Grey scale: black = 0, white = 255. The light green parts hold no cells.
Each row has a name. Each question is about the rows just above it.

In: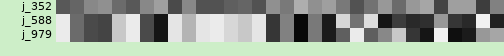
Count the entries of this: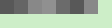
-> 7
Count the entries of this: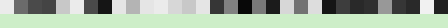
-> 32
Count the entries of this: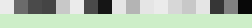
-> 18

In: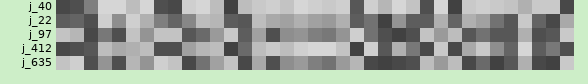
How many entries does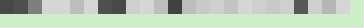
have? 25
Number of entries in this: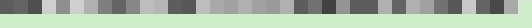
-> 37
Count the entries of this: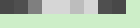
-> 9
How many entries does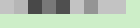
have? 9
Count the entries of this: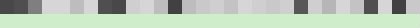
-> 30
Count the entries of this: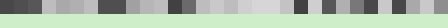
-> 32
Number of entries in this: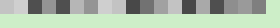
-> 19

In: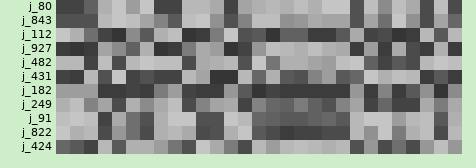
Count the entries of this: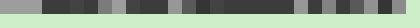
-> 29
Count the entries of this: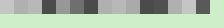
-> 15

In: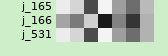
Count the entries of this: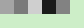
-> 5
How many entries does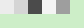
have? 5

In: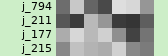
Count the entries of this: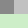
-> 2
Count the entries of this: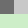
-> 2
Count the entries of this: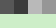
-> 4
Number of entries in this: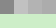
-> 4
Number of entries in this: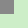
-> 1
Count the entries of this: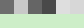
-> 6

